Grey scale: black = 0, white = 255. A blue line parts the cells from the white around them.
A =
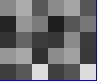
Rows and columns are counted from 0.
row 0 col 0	137
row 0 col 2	88
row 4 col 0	62
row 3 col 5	57
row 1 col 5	119
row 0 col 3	139

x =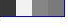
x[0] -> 55
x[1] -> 242
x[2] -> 134
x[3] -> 122

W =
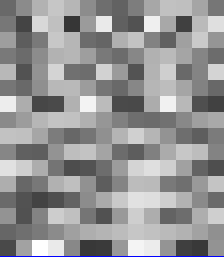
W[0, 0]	105
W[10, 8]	212
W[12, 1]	82
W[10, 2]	173
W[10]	[225, 207, 173, 116, 77, 83, 109, 156, 212, 223, 207, 161, 99, 78]
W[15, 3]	234
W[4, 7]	155
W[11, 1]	103
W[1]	[119, 68, 216, 192, 54, 155, 234, 96, 82, 239, 168, 64, 186, 223]
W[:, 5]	[140, 155, 108, 158, 109, 156, 243, 176, 117, 195, 83, 145, 140, 117, 174, 56]
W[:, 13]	[118, 223, 149, 108, 212, 104, 65, 169, 123, 131, 78, 196, 106, 207, 144, 147]
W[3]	[121, 107, 140, 178, 182, 158, 121, 108, 135, 177, 186, 165, 133, 108]
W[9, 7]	108
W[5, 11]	165
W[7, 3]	195
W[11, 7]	132
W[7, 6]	150
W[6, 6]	187
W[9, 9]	128
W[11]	[174, 103, 120, 177, 191, 145, 93, 132, 188, 186, 121, 111, 153, 196]
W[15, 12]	57
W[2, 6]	101
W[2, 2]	121
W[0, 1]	139
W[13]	[147, 81, 131, 205, 192, 117, 81, 153, 206, 173, 99, 109, 174, 207]
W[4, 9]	179
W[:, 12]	[165, 186, 202, 133, 132, 130, 79, 159, 94, 189, 99, 153, 138, 174, 162, 57]
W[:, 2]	[178, 216, 121, 140, 147, 143, 71, 182, 166, 94, 173, 120, 67, 131, 122, 254]
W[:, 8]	[125, 82, 195, 135, 83, 135, 73, 110, 208, 93, 212, 188, 225, 206, 198, 244]
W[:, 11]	[191, 64, 160, 165, 105, 165, 184, 136, 110, 199, 161, 111, 178, 109, 178, 63]

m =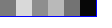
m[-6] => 123
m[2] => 142
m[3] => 185
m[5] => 7

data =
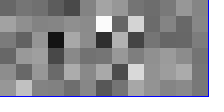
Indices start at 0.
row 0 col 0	103
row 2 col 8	68
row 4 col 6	169
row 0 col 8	116
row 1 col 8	212
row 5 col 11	138
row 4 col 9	146
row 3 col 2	159
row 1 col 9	107
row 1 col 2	131
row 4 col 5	137
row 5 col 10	133
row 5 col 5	135
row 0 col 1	117
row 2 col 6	47
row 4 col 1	104
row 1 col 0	162
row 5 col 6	87
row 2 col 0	123
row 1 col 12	135
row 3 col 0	103
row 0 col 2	112

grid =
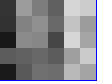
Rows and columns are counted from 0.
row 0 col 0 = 52
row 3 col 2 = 103
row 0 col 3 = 96
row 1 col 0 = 50
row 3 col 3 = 93
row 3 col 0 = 92
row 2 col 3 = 70
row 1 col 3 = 106
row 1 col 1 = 130

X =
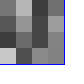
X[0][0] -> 119
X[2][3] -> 132
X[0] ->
[119, 181, 62, 112]
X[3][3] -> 129
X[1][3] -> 158

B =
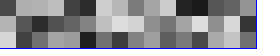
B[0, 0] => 73
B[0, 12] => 25
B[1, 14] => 215
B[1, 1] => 86
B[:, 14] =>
[98, 215, 197]
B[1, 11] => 164
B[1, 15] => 54
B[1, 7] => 220
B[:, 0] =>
[73, 180, 214]
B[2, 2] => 114
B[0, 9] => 166
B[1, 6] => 191
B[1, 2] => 43
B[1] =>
[180, 86, 43, 81, 101, 132, 191, 220, 211, 143, 116, 164, 221, 142, 215, 54]
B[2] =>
[214, 64, 114, 163, 156, 31, 113, 62, 129, 159, 94, 121, 72, 171, 197, 111]

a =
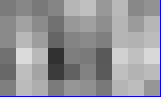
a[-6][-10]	123
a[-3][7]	209
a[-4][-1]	188
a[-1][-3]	181
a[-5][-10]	138
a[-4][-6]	132
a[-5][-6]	152
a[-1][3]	123
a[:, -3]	[185, 181, 181, 209, 191, 181]
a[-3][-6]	126
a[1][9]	182
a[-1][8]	189
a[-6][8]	136
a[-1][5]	144
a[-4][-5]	138
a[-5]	[138, 162, 139, 113, 152, 160, 142, 181, 155, 182]
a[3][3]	49
